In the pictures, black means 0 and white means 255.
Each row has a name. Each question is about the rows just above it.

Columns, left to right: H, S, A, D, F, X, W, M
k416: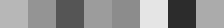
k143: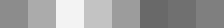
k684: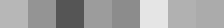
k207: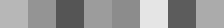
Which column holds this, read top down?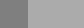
M
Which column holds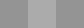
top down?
S
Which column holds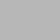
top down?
H
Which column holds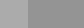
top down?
S
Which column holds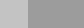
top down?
D
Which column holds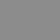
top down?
F

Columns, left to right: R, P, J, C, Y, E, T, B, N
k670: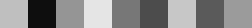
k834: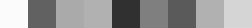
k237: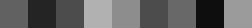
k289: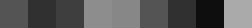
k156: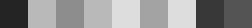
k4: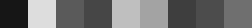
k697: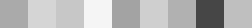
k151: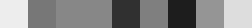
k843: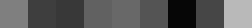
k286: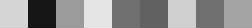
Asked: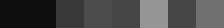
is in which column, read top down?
B
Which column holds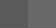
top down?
T
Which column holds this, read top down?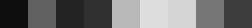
P
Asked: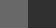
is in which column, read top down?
T

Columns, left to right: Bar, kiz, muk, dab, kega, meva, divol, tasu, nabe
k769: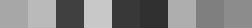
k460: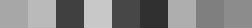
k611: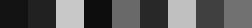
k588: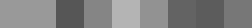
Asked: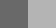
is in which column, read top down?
kega
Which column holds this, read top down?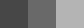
kega

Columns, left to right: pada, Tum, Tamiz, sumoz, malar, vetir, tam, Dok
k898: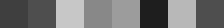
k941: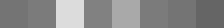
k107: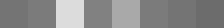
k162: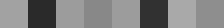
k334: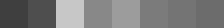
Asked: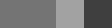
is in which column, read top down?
pada
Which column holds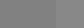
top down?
sumoz
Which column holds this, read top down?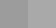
malar

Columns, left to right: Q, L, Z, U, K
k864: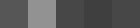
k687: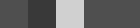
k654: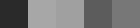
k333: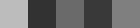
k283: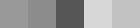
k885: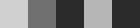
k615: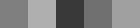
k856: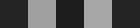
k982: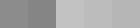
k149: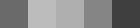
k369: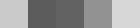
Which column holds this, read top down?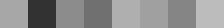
L
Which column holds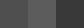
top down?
U
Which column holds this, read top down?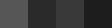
Z
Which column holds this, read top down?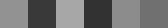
L
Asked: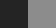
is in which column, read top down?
Q
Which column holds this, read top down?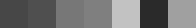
K
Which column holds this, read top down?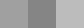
L

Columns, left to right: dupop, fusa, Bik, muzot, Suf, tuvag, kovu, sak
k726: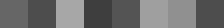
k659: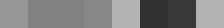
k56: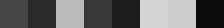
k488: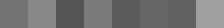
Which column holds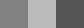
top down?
Bik
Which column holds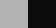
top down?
sak
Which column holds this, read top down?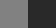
fusa
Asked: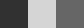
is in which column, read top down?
tuvag

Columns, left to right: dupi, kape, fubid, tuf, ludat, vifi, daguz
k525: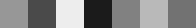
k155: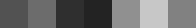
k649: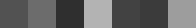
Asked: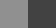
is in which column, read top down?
ludat
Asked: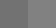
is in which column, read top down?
daguz
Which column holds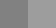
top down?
daguz
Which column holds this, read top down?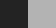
tuf
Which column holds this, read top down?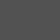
dupi

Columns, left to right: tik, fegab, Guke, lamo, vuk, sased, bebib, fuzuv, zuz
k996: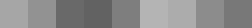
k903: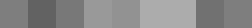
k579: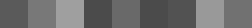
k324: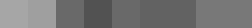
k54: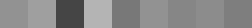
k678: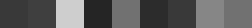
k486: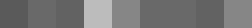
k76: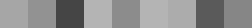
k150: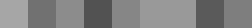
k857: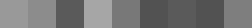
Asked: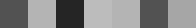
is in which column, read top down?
lamo
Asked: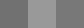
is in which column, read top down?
fuzuv
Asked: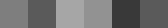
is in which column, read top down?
tik

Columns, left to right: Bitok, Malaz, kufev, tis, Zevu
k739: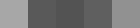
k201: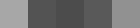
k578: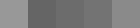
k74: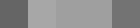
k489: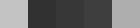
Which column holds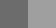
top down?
kufev
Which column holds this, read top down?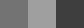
tis
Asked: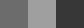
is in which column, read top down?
kufev

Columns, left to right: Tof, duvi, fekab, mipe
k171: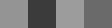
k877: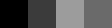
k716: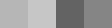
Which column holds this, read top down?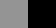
Tof
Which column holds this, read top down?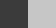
duvi

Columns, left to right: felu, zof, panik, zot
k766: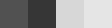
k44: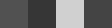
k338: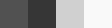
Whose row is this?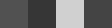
k44
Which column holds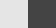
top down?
zot

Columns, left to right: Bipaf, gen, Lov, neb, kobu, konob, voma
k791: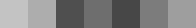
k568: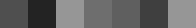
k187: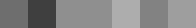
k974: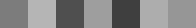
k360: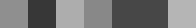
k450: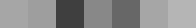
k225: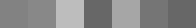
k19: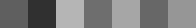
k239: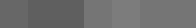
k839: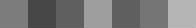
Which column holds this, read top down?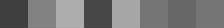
konob
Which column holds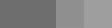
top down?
neb
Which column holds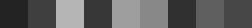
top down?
gen

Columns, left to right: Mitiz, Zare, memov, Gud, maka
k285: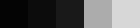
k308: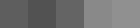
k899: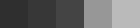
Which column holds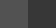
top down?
Zare
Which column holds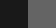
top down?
memov
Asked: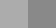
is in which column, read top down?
Gud
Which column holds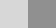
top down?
maka
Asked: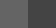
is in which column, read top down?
memov

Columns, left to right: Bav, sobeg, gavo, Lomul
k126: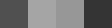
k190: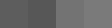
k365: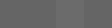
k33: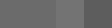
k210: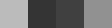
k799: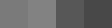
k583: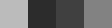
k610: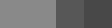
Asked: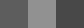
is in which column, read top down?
Lomul
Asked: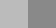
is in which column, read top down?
Bav
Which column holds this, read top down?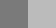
Bav

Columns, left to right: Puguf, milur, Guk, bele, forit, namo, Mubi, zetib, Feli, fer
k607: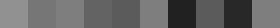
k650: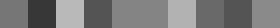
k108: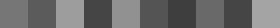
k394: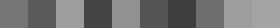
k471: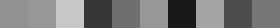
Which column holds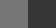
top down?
milur
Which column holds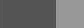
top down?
namo
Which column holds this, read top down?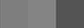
namo
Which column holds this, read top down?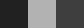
Mubi
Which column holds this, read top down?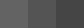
bele
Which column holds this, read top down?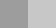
Guk

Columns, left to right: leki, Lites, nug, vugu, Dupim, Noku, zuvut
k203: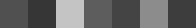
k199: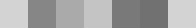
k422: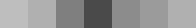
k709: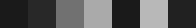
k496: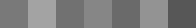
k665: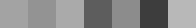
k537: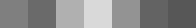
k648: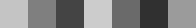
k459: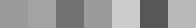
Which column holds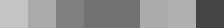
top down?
nug
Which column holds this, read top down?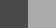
vugu
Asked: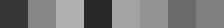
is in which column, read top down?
Lites
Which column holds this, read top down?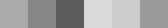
vugu

